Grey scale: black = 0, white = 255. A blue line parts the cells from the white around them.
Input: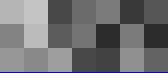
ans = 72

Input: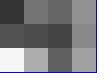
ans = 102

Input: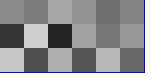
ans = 169

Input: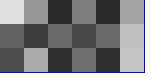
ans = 41

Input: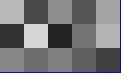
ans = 142

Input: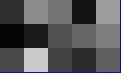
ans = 117

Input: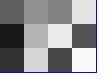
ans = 131

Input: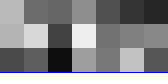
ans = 102

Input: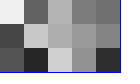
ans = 179

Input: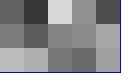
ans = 216
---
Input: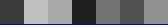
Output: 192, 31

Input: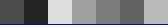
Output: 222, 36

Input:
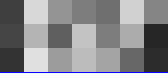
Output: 224, 38

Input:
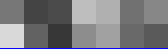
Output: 217, 55

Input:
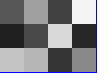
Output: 244, 32

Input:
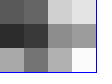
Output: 250, 44

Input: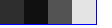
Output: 228, 16

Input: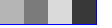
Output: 218, 55
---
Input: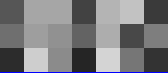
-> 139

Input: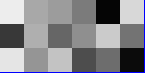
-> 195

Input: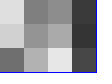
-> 231

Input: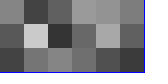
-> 133

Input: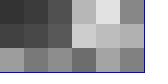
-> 141

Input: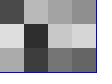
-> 117
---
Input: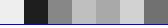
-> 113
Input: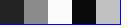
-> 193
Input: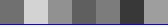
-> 158
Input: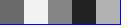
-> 178
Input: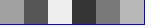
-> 183
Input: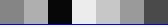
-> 74
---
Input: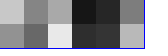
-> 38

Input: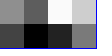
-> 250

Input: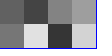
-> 131

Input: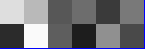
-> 58

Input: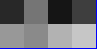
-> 21

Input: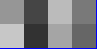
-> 187

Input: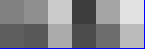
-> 165
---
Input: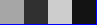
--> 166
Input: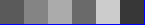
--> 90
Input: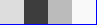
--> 221
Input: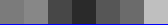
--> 123
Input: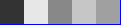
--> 51
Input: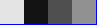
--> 229
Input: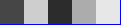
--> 70
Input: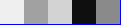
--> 239
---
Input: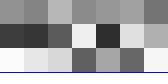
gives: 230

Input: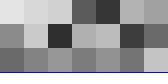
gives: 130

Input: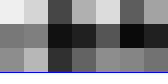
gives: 183

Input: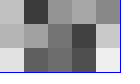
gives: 95

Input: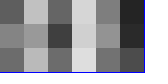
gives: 186

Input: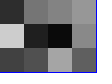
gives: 80
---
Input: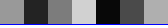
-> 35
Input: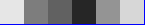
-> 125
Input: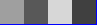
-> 88
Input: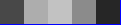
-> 173
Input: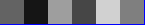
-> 21
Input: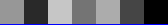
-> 41
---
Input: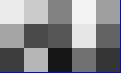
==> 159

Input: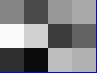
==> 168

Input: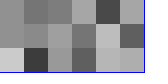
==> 166

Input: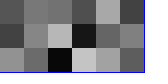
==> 66

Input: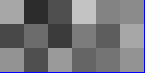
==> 139

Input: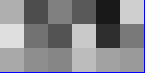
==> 207
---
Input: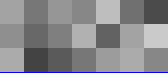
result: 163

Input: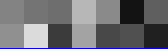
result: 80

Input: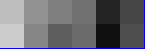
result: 16

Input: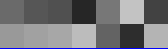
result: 45

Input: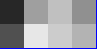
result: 204

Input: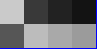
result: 169
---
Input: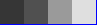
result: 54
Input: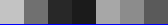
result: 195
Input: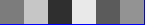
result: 124
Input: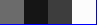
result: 107
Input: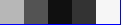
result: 183
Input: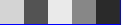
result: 212
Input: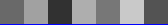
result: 105
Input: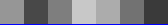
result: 150
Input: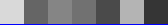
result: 217
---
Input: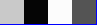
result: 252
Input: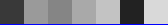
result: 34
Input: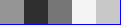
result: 243
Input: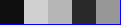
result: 41
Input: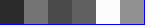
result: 252
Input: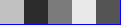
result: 233
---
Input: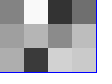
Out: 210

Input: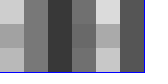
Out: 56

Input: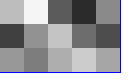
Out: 174

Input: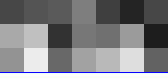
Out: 104

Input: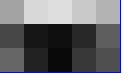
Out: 9

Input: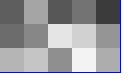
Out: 143

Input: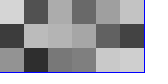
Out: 120

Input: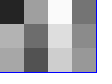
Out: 206

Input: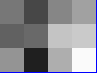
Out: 174

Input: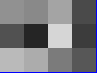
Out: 123
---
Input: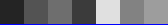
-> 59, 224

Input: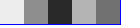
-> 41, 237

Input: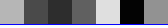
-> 96, 223

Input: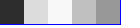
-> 248, 248

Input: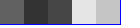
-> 70, 229

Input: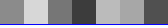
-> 60, 215

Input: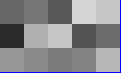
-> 198, 212
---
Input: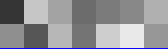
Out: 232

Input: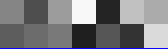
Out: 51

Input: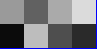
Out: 78

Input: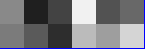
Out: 158

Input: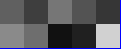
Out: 32

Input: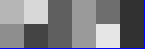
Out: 230

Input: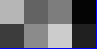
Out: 204

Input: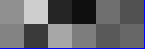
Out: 89
